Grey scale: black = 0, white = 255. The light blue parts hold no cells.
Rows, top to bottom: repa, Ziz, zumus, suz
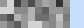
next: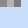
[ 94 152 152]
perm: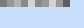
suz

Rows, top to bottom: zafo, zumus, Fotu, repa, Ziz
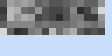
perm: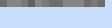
repa
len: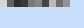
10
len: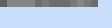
14
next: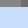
[121 109 109]
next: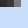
[134  70 186]
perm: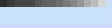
Ziz

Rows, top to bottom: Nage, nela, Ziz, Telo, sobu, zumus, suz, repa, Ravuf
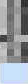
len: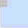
1
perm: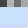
Ziz
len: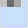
3
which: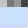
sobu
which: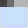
zumus
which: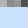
suz

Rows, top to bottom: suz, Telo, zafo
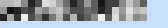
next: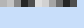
[153  95  21]
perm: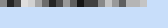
suz

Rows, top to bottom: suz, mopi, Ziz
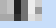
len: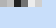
6
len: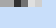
6

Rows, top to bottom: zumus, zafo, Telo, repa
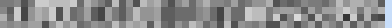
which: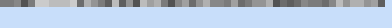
zumus
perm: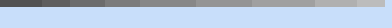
repa
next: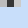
[ 94 176  82]
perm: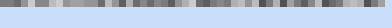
zumus
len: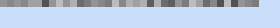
37

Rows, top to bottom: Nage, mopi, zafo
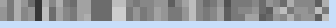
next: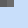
[149 135 174]
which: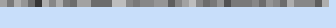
Nage
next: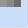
[174 135 135]
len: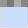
4

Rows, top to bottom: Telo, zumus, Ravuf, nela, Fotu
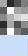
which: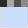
nela
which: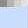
Ravuf
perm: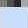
Telo
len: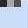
3

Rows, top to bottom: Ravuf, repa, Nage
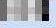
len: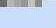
6
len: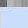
4

